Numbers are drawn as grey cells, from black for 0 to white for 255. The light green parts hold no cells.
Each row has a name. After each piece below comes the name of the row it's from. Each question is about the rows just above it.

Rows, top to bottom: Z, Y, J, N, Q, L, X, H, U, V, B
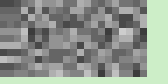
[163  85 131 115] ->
Y
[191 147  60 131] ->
B
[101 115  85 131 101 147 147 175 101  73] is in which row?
J
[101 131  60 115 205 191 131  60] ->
Q

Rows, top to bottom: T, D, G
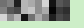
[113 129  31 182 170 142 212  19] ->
T
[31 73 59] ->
G

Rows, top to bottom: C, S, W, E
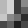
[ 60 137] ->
C
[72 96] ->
E
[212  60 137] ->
C
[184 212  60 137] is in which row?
C
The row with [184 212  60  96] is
S

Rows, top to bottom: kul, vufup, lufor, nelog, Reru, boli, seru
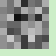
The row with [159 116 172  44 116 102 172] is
kul
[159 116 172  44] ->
kul
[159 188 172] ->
Reru
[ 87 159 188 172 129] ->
Reru
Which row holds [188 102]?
vufup
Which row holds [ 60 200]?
boli
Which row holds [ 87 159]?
Reru

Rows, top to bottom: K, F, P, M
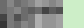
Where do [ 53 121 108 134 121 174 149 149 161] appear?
M
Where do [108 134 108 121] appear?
K
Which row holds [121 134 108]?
F
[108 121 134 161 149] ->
K
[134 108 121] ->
K

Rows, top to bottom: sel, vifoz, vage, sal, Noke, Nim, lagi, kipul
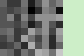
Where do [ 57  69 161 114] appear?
Noke
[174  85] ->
lagi

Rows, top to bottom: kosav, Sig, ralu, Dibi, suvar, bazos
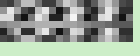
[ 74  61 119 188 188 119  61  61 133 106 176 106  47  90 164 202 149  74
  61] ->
bazos
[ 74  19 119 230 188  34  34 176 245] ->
ralu
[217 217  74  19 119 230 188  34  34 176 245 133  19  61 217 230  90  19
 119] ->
ralu
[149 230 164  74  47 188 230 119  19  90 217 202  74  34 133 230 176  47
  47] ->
Sig

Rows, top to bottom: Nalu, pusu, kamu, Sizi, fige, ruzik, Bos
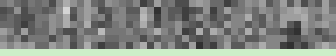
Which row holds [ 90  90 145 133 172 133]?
Bos
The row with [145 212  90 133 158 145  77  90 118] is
pusu
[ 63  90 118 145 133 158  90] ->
Nalu
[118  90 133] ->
Sizi

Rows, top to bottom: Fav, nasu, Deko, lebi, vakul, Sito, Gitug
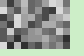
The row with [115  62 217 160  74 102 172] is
lebi
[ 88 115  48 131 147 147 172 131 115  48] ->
Sito
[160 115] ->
vakul

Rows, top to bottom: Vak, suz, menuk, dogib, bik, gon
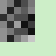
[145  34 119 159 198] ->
gon
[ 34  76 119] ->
Vak
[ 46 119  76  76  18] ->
menuk
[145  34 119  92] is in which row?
suz
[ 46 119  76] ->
menuk
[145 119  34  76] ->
Vak
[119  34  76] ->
Vak

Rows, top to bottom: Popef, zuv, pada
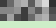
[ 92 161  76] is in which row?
zuv
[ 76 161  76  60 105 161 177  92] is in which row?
pada
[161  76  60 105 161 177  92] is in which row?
pada
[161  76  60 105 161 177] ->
pada
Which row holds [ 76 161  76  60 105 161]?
pada

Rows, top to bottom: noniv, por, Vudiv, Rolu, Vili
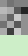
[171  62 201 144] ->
Vili
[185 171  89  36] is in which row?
por
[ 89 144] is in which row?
Rolu
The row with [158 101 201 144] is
Vudiv

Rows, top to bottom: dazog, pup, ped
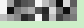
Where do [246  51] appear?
ped
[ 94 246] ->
dazog

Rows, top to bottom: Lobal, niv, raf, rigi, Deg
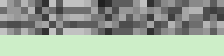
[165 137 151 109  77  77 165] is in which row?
niv
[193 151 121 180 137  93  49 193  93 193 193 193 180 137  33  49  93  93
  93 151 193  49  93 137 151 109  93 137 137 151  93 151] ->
Lobal
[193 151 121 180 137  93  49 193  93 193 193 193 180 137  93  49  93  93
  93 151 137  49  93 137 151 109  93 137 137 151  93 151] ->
Deg
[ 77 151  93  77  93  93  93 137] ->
rigi
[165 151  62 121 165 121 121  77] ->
raf

